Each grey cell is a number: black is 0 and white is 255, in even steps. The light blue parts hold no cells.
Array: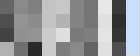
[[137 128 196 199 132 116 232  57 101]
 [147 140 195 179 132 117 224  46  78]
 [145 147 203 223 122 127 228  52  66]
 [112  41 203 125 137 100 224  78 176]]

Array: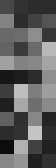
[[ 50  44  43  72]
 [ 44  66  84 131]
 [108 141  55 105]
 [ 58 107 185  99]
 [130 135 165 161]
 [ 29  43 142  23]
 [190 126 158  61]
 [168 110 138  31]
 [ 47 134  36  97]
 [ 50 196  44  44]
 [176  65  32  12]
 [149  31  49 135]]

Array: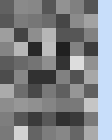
[[138 135  86 146 128  84  97]
 [124 118 108  70 139 162  87]
 [ 68 142 182  85  86 129 158]
 [183  39 189  32 130  60 132]
 [105 116 143  51 221 145  91]
 [135  49  49 129  82 167  76]
 [109  72 121  95 150  95 171]
 [151 144 133 120 121 197 141]
 [ 86  58  88  48  58 121 126]
 [211 100 125 135 102 170 121]]

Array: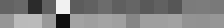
[[104  43  96 241  92  97 108  95 101  89  97  86 123 124 121  99]
 [186 187 153  15 163 159 164 160 134 159 159 162 147 146 150 151]]

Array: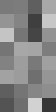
[[124  95 168 122]
 [132  63 199 148]
 [118  69 147 196]
 [167 165 125 117]
 [157 121 160 130]
 [156 111 149 162]
 [117 134 142  95]
 [111 210  54  83]]

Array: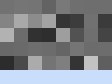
[[117 116  99 121 111 110 110 114]
 [169 140 163  53  60 113  59 132]
 [108  49  46 158  82 111  68 178]
 [106 110 108 101 117 108 109 104]
 [ 74 171 116 127  52 194  95  44]]
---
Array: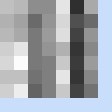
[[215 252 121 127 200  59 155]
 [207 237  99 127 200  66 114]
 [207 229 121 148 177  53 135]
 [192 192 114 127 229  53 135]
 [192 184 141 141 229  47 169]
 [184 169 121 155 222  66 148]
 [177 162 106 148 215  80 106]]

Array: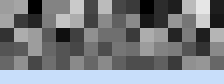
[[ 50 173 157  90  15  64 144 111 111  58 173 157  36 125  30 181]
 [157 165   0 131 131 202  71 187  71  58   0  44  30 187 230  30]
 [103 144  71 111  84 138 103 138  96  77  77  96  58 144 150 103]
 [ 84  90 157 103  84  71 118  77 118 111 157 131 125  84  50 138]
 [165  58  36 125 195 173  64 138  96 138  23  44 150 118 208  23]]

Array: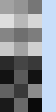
[[222 184 215]
 [200 162 208]
 [162 148 118]
 [133 111 125]
 [ 26 105  10]
 [ 18  90  18]
 [ 42  69  57]
 [ 98  57 140]]

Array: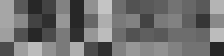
[[ 75 159 188 145 122 174  75  47 130 151 137 145 130 115 115  39]
 [166 137  67  47 151  39 103 174 122 130  67 122 130  95  54 137]
 [166  89  39  67 130  39 145 196 109  82  89  95 115 103  89 180]
 [159  82  39  75 122  47 151 188 109  82  95  89 109 109 103 188]]

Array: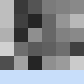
[[ 78 162  37 143 155 203]
 [209 110  90  96 110  64]
 [190  64  37 103 149 184]
 [190  57  84 123 129 137]
 [176  43 143 103 129 137]]

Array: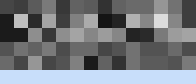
[[ 27 191  42 164  62 128 171  20  35 177 134 220 134  62]
 [ 83 114  98 122  76 106 106  70  83 114  83  83 106  76]
 [106  70 150  70  83 128  27  98  50 114  91  91  83 122]
 [ 70  62  91 122  56  98  91  50  98 106 106 150 114  62]
 [ 27  27 142  56 142 164 134 156 134  35  42 122 156 164]]

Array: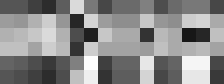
[[192 192 163 205 185  51 205 163 163 163 156 192 170 177 185 163]
 [177 185 199 218 177  77  31 199 170 170  51 185 170  23  38 192]
 [156 150 177 205 150  38 212 156 142 142 199 150 142 205 212 170]
 [100  93  77  57  85 128 253  63 100 100 231  85 100 245 245  71]
 [ 85  85  63  44  93 218 120  71 106 106 128  77 106 120 120  71]
 [ 85  77  63  44  77 192 239  51  93  93 212  71  93 231 231  57]]

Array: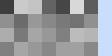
[[ 62 202 195  99  70 216  92]
 [128 166 152 136 160 160 136]
 [173 121 166 152 128 188 181]
 [144 107 152 136 121 114 144]]
